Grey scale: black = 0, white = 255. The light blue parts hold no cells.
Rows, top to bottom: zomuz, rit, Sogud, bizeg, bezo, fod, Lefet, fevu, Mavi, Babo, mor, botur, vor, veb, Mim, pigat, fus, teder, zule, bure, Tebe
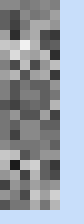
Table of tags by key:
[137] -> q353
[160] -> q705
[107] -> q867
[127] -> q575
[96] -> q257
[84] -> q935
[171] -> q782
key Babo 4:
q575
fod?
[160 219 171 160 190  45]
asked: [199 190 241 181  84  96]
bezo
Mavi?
[127  84 118  96  96 149]
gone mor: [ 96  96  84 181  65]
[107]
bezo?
[199 190 241 181  84  96]
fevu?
[160 181  84 160 171  56]

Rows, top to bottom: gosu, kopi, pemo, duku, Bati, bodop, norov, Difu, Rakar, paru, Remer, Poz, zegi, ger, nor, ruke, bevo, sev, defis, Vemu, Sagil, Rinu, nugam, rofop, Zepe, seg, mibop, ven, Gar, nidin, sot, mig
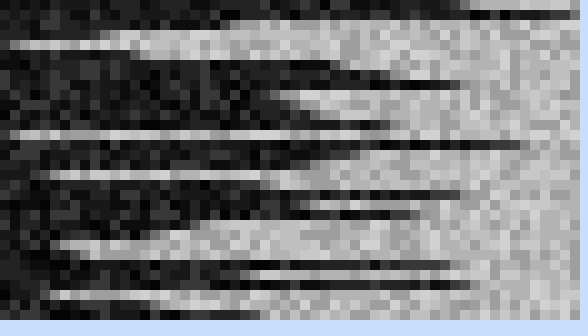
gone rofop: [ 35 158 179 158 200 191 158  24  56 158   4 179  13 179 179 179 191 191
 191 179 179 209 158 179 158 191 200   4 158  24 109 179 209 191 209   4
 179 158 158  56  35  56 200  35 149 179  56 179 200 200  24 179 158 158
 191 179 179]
[47]
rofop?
[ 24  24  56  13  35   4  35  47  56  35   4  24  56   4  56 109 149 209
 200 158 158 158 179 158 200 179 179 200 191 191 158 158 158 158 179 179
 191 200 179 158 158 179 191 209 179 200 179 191 191 179 209 158 179 191
 179 179 179 179]
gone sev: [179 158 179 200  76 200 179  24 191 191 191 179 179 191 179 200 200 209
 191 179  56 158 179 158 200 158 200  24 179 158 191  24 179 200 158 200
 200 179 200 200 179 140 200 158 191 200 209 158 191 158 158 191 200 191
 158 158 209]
[169]
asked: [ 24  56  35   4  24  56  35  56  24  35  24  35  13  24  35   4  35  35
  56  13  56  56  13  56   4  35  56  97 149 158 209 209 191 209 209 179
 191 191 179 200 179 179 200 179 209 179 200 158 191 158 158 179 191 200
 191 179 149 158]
paru
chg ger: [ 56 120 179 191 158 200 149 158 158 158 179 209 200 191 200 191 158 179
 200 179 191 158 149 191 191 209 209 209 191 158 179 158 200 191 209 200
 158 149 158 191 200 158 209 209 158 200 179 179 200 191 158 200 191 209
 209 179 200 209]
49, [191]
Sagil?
[ 13   4  13  13   4  35  24  56  24  24  24  13  13  35   4  35  56   4
  13  35  13  24  13  24  24  13  56  56  24  56  97 149 191 179 158 209
 179 158 158 158 158 191 158 158 209 179 158 158 200 158 191 200 209 200
 200 191 179 179]
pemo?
[ 24  35  24  13  56  56  35  35  24  35  35  35  35  13  35  13  56  13
  13  13  35  13  67 130 158 158 191 158 200 158 158 158 191 158 191 179
 191 179 179 200 158 191 158 191 179 179 191 158 191 179 158 179 209 158
 179 191 209 209]

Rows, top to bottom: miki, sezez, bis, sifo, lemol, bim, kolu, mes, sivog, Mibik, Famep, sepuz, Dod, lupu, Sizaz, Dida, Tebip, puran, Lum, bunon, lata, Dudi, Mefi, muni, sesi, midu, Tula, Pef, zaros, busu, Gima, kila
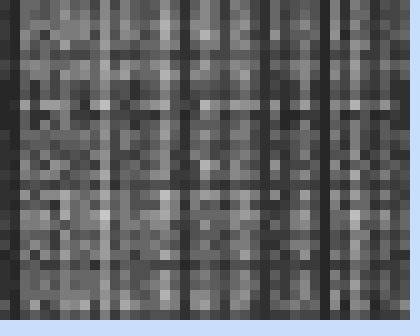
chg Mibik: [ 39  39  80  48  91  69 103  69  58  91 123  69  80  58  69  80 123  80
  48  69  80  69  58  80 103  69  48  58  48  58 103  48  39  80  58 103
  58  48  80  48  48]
14, [48]
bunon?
[ 48  48 144  69 135 135 167 123 103 123 167 103 123  80 103 123 189 135
  69 123 155 144  91 135 155 123  58 135  48  80 155  80  39 144  80 155
 103  69 123  69  58]
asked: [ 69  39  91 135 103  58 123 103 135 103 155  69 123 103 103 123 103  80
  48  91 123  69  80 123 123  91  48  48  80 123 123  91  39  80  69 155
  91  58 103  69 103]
sesi

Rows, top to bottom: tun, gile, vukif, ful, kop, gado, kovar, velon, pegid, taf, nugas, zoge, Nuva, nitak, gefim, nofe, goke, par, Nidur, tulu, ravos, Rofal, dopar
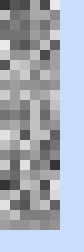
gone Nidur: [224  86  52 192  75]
[181]
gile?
[192 115 127 169 169 138]
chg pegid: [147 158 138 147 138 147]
3, [147]

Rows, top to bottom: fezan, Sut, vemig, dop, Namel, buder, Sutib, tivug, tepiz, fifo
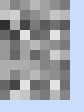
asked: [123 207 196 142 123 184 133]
fifo
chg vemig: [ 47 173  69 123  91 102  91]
6, [112]

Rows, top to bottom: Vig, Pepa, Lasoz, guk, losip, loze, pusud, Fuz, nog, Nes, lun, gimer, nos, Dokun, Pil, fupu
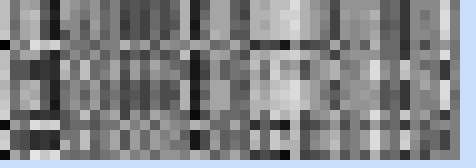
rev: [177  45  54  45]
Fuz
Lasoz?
[189 105 165 177  76  22 137 137  85 156 105 127  54  85  66 105  76  85
 177  22 127 165 165 105  94 177 165 189 199 219 177 156 127  66 147 137
 147 156  85  94  54 137 127 137 219 127]

